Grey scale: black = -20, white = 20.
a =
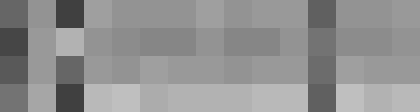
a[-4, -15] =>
-4
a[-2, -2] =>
4
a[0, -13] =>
-10
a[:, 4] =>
[3, 2, 3, 10]
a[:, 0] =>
[-4, -9, -6, -2]
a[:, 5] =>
[3, 1, 5, 7]
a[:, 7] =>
[5, 3, 4, 8]
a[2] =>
[-6, 4, -4, 4, 3, 5, 4, 4, 3, 4, 4, -3, 5, 4, 4]
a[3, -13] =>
-10
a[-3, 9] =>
1
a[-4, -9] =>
3
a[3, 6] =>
8

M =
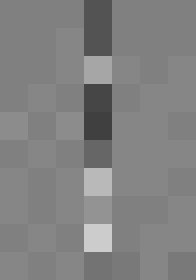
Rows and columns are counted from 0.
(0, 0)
0
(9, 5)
1
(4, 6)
0
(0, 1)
0
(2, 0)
0
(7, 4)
0
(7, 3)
3
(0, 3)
-7
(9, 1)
0
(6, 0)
1
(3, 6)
1
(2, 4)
1
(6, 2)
1
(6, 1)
0
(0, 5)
0
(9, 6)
-1
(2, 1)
0
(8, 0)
0
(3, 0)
0
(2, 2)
1
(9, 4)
-1
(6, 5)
1

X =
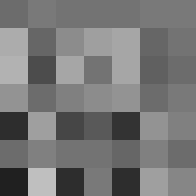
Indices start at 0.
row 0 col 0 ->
-3
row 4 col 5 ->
3
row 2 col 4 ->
6
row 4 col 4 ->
-12
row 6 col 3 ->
-1
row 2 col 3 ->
-2
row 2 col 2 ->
6
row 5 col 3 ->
-2
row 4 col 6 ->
0
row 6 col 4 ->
-13
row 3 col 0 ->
3
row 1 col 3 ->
5
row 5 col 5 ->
0

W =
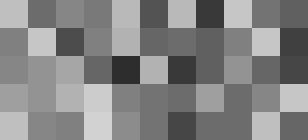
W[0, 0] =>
10
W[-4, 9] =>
11
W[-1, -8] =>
13
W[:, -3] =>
[11, 0, 3, -3, -3]
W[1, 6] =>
-3
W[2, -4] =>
-5
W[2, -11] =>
1
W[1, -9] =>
-8
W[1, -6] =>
-4
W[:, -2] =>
[-2, 11, -4, 1, 10]
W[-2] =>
[5, 3, 8, 12, 0, -2, -3, 5, -3, 1, 11]
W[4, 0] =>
10

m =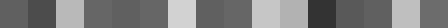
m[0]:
-5
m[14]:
10
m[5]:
-4
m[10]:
8

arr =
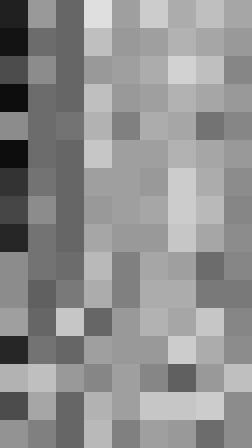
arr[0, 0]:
-15
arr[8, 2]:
-4
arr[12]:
[-14, -2, -4, 5, 4, 4, 12, 7, 2]
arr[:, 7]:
[10, 6, 10, 6, -2, 6, 7, 9, 6, -3, -1, 11, 7, 4, 12, -3]
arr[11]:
[5, -4, 11, -4, 4, 8, 6, 11, 1]
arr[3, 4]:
4
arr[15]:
[3, 0, -4, 9, 0, 5, 4, -3, 2]
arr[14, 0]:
-8
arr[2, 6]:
13
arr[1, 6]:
8
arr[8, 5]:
4
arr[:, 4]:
[5, 4, 5, 4, 0, 5, 5, 5, 4, 0, 0, 4, 4, 5, 5, 0]
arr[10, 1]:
-5
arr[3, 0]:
-18
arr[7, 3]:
4
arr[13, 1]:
10
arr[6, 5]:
4
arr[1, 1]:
-3
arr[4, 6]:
6
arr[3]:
[-18, -3, -4, 10, 4, 5, 8, 6, 4]
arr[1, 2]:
-4
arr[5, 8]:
4
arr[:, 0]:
[-15, -17, -8, -18, 2, -18, -12, -9, -14, 2, 2, 5, -14, 8, -8, 3]
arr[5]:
[-18, -3, -4, 11, 5, 5, 8, 6, 4]
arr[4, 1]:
-3
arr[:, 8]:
[6, 4, 1, 4, 1, 4, 2, 1, 2, 1, -1, 1, 2, 10, 2, 2]
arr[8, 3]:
6
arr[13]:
[8, 10, 4, 1, 5, 1, -5, 4, 10]
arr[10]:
[2, -5, -1, 7, 0, 7, 7, -1, -1]
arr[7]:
[-9, 2, -4, 4, 5, 6, 12, 9, 1]

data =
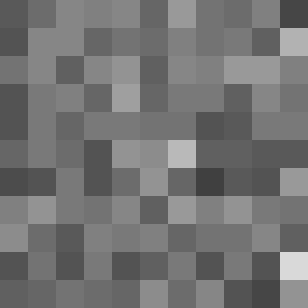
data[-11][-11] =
-6
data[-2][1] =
-2
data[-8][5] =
-4
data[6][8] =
-6
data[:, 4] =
[1, -2, 3, 5, -1, 3, -3, 1, -1, -7, -4]
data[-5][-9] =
-1
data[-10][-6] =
-3
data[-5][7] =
-10
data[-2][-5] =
-1
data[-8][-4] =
-1
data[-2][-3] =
-1
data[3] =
[-7, -1, 0, -4, 5, -4, -1, -1, -5, 1, -2]
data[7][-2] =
-1
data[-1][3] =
-3
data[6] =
[-8, -7, -1, -7, -3, 3, -4, -10, -6, -7, 4]
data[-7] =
[-7, -1, -4, -1, -1, -2, -2, -7, -6, -1, -1]
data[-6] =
[-4, -1, -3, -7, 3, 2, 9, -5, -5, -6, -6]
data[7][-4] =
0
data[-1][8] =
-7
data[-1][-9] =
-2
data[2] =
[-2, 1, -5, 1, 3, -5, 1, 0, 4, 4, 0]
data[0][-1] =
-9
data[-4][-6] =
-5
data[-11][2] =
1
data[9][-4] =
-7
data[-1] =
[-5, -4, -2, -3, -4, 2, -3, 1, -7, -9, 3]
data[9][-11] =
-7

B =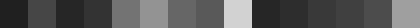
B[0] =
-15
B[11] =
-11
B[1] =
-9
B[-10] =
3
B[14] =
5

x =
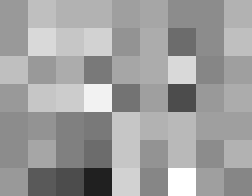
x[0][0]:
4
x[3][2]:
12
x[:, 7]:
[2, 2, 1, 4, 5, 2, 5]
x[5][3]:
-3
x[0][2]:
8
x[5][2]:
0
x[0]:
[4, 10, 8, 8, 5, 6, 2, 2, 8]
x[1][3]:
13
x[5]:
[2, 6, 0, -3, 11, 3, 9, 2, 8]
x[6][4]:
13
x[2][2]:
7
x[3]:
[4, 11, 12, 18, -2, 5, -8, 4, 7]
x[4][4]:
11
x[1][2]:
11
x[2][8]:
5

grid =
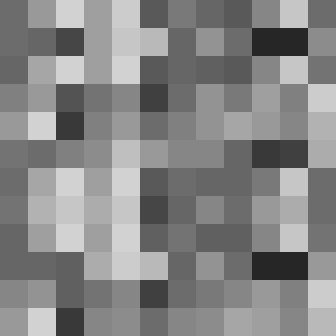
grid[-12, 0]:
-3
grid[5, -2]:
-10
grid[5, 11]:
7
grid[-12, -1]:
-3
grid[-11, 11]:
2
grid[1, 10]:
-14
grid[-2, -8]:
1
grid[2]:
[-4, 6, 13, 5, 13, -6, -4, -5, -6, 1, 11, -2]
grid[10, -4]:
1
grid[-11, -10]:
-9
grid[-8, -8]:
4
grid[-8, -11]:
13
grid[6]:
[-3, 6, 13, 5, 13, -6, -3, -4, -4, -1, 11, -3]
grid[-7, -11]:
-3
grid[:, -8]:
[12, 11, 13, 1, 4, 10, 13, 11, 13, 12, 1, 2]
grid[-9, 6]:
-3
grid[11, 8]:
6
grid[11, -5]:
2
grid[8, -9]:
5
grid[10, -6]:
-3
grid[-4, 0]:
-4
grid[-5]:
[-2, 8, 11, 7, 11, -9, -4, 1, -3, 4, 7, -3]
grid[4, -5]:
3
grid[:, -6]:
[-1, -4, -4, -3, 0, 1, -3, -4, -2, -4, -3, 1]
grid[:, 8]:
[-6, -3, -6, -1, 6, -4, -4, -3, -5, -3, 1, 6]
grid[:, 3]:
[5, 5, 5, -2, 0, 2, 5, 7, 5, 7, -2, 1]
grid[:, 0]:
[-3, -3, -4, 0, 4, -2, -3, -2, -4, -4, 1, 4]
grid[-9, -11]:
4
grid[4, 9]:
4
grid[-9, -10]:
-7
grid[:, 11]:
[-3, 2, -2, 12, 8, 7, -3, -3, -2, 4, 12, 9]
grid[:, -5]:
[-4, 3, -5, 3, 3, 1, -4, 1, -5, 3, -1, 2]
